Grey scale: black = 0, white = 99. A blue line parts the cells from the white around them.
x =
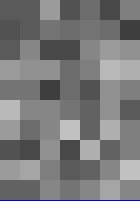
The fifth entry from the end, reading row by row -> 52
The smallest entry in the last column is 24
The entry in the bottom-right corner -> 52
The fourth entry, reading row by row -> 32
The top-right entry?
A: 49
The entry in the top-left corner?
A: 35
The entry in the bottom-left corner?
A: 38
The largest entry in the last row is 64
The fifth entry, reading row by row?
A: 42
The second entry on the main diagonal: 35

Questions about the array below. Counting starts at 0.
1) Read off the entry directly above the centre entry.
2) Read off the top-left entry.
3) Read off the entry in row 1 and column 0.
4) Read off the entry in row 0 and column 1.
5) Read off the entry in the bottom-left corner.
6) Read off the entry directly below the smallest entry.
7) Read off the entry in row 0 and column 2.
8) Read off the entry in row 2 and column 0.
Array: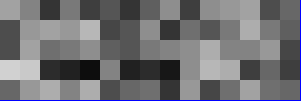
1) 55
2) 63
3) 30
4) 51
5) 40
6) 67
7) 20
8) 30

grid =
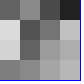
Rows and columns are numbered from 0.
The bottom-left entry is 49
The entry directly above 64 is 60
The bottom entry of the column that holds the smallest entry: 71
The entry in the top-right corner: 13
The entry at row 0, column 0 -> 38
